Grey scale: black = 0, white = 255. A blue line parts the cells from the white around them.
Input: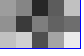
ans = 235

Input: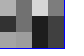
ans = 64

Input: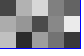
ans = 57

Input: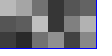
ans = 136

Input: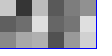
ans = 209

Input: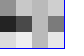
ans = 231

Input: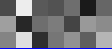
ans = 181

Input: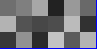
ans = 179

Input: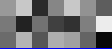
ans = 8
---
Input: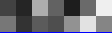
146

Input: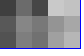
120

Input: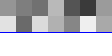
134

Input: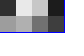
176

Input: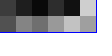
153

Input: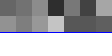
87

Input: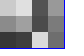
160
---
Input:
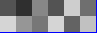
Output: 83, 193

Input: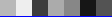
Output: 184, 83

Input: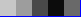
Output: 199, 105

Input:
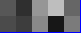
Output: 87, 123

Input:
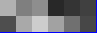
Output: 177, 71

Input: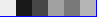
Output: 238, 181

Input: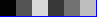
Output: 3, 190

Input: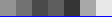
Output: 147, 232
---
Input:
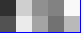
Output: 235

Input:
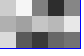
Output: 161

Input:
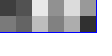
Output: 100

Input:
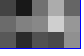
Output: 129

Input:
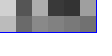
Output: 106

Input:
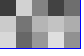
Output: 117

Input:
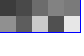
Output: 93

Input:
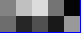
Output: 38

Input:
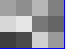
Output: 230

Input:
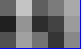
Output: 148
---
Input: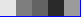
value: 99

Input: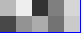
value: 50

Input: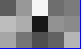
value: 246

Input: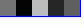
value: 188

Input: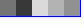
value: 218

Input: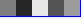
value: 231
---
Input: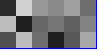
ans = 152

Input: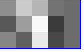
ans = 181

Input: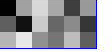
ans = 216

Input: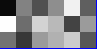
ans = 80

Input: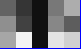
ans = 16

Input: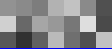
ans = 125

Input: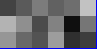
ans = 124

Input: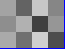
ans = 199

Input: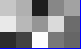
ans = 30
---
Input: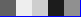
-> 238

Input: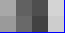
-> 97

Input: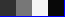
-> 119

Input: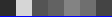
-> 214

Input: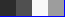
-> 80

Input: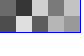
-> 54

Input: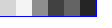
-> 244
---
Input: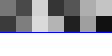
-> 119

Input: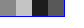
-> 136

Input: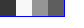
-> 54

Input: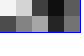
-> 244

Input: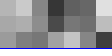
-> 181

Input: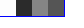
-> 253

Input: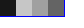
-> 23
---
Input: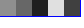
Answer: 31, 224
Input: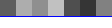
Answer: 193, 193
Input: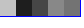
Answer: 70, 195
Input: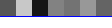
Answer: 130, 200
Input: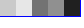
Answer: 115, 231
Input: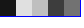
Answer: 191, 224
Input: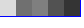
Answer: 127, 220
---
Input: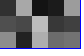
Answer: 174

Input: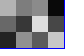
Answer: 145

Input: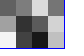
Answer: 66

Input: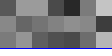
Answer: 74

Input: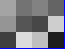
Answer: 220

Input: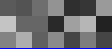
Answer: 69
